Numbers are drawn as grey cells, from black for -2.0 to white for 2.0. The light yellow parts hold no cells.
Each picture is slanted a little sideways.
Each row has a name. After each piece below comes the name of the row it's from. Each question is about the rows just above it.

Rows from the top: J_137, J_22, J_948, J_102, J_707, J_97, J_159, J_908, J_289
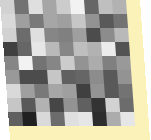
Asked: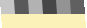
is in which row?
J_908
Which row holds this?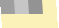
J_22
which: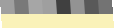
J_159
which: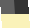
J_908
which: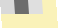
J_289

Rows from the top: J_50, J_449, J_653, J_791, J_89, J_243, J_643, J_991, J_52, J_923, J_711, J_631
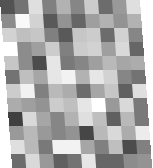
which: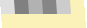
J_50
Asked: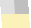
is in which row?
J_52

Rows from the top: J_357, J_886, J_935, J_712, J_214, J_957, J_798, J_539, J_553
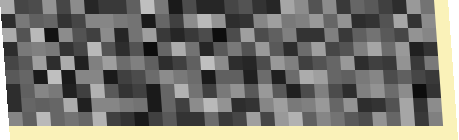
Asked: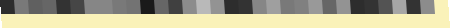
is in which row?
J_886
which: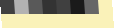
J_798

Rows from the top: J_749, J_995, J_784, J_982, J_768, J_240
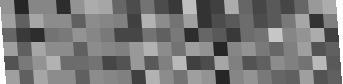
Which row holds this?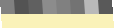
J_768
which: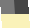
J_784
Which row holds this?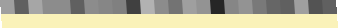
J_240
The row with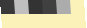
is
J_749
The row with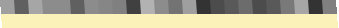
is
J_995
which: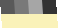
J_995
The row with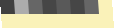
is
J_749

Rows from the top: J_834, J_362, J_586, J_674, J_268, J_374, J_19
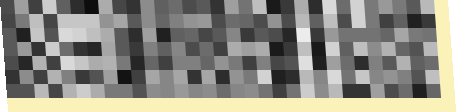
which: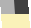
J_268
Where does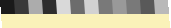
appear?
J_834
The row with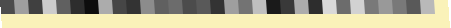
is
J_834
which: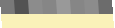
J_19
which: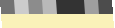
J_19

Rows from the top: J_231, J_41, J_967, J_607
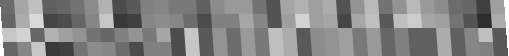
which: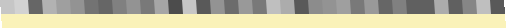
J_967
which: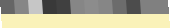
J_41

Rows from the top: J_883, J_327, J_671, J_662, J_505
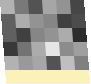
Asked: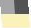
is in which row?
J_505
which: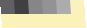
J_671
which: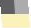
J_327
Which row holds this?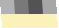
J_883
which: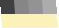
J_671
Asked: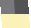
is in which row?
J_883
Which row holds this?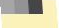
J_883

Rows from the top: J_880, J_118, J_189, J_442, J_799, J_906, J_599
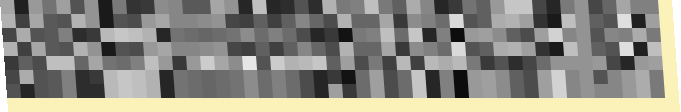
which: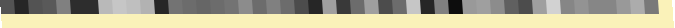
J_599
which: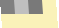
J_880
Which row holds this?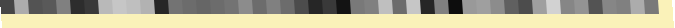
J_189
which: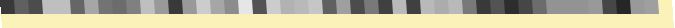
J_799
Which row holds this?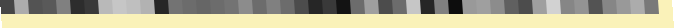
J_906

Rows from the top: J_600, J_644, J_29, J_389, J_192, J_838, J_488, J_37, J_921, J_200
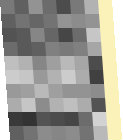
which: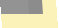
J_488
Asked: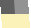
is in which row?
J_600

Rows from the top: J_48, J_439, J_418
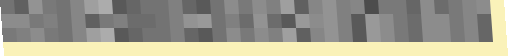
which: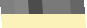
J_48
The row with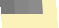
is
J_48
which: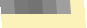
J_48
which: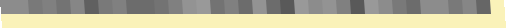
J_439
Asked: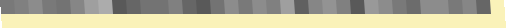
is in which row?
J_418

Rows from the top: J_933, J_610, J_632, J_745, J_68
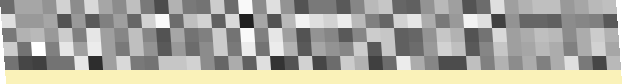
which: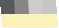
J_632
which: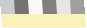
J_632
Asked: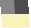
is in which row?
J_68
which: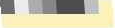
J_68

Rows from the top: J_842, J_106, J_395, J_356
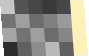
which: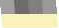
J_106
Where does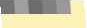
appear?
J_106
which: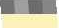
J_395
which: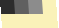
J_356
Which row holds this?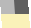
J_356

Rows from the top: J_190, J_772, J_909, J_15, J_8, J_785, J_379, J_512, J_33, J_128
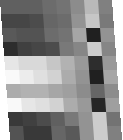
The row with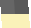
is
J_128
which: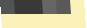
J_128
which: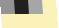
J_785

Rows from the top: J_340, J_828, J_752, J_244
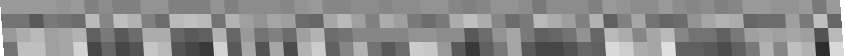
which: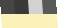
J_244
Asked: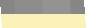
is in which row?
J_340

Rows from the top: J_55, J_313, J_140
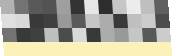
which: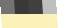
J_140
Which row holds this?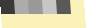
J_140
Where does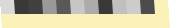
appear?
J_313
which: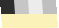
J_55

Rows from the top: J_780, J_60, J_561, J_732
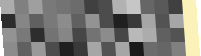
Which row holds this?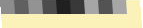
J_60
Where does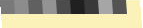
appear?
J_60
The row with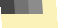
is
J_561

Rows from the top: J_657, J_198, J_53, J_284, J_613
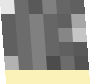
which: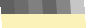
J_53
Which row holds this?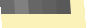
J_284
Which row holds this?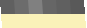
J_284
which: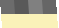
J_657

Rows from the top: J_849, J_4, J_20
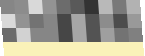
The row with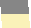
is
J_20
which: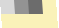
J_849

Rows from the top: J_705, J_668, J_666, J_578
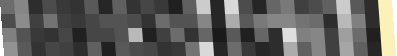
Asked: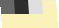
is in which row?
J_666
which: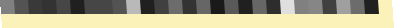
J_666

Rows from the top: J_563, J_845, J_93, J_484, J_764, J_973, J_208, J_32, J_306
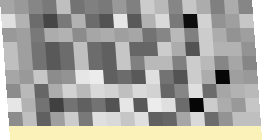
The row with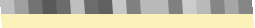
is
J_764
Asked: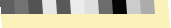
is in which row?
J_32
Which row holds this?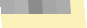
J_93
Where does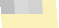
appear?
J_208

